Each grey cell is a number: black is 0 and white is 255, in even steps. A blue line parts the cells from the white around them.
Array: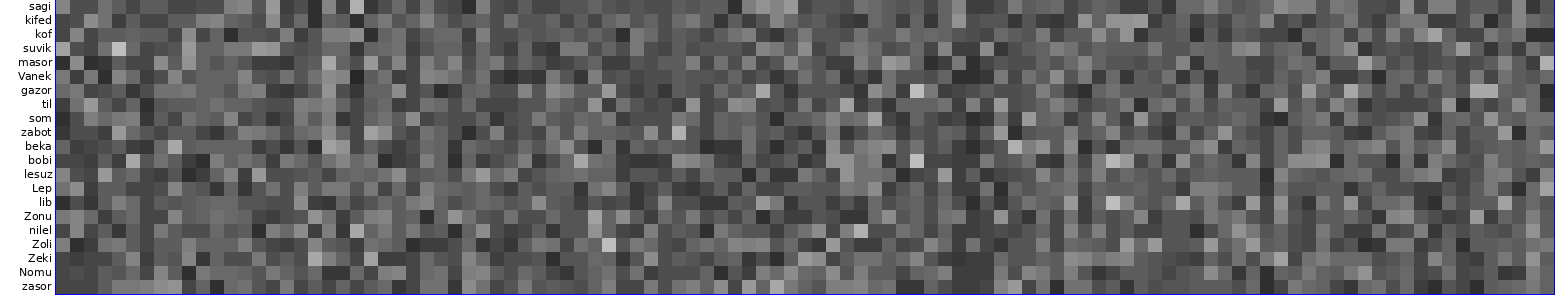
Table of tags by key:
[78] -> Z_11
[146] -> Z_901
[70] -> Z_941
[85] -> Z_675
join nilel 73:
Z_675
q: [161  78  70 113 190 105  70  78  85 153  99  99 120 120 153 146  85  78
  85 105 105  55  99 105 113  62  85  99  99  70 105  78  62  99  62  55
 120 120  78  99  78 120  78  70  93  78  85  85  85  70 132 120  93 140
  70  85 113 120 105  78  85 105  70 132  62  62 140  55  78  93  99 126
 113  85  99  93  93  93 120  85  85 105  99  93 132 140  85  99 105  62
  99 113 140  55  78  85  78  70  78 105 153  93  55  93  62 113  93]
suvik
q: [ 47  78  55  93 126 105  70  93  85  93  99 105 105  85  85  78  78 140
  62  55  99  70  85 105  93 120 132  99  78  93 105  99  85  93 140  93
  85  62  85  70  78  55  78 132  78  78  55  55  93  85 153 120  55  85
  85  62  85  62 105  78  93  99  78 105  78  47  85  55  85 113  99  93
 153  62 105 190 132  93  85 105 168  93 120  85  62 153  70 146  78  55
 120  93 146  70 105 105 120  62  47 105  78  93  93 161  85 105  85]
lib
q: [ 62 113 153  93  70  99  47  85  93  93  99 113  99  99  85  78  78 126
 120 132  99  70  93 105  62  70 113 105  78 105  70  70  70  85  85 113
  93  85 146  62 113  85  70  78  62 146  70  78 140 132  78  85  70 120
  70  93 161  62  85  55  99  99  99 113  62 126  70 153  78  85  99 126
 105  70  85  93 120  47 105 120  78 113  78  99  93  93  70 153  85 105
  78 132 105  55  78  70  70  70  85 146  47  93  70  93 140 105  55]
til
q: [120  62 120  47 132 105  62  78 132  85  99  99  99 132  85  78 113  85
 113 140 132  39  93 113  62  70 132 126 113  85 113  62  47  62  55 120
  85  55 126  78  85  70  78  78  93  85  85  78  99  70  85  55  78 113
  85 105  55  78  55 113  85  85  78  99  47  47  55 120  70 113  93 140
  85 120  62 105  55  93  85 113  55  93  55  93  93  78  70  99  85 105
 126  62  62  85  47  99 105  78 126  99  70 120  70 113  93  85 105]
Vanek
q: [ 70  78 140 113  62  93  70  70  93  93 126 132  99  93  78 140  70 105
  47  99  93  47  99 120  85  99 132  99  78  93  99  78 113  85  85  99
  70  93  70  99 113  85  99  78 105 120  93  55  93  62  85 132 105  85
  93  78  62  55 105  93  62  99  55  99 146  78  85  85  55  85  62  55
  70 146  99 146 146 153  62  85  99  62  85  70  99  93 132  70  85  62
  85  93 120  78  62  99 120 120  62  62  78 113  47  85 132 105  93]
kifed

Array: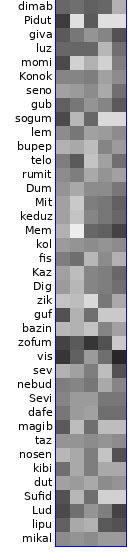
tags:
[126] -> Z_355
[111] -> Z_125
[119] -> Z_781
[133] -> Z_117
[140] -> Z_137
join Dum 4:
Z_781
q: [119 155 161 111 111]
dafe

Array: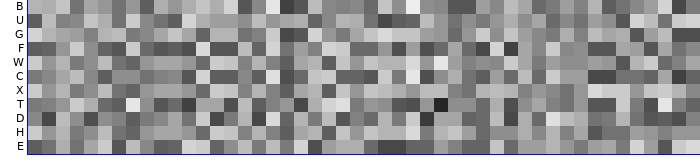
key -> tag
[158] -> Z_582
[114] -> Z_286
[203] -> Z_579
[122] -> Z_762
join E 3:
Z_286
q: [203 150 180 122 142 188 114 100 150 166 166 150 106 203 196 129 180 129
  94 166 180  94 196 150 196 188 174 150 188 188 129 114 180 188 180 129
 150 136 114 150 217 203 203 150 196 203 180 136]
X
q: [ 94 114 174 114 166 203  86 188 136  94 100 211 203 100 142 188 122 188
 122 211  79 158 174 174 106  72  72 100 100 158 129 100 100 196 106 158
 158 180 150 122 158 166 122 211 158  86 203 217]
E
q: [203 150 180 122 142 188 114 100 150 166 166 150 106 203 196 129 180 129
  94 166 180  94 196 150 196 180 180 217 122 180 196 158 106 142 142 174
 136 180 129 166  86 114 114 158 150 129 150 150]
H

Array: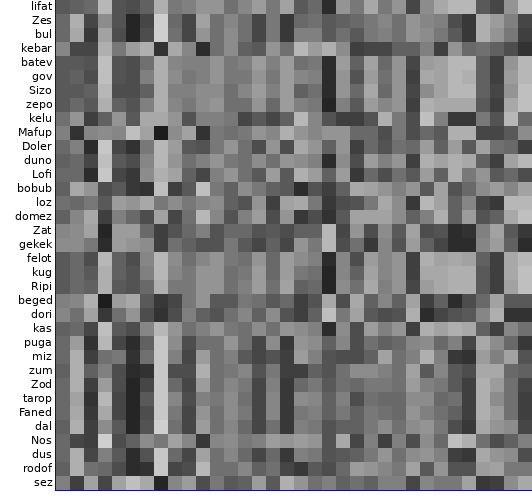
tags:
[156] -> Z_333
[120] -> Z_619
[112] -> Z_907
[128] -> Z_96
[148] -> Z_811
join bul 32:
Z_619
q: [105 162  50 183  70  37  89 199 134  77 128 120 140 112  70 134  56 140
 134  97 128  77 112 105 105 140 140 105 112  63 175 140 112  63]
tarop
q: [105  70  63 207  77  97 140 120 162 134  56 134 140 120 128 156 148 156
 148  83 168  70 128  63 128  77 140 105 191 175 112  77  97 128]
Nos

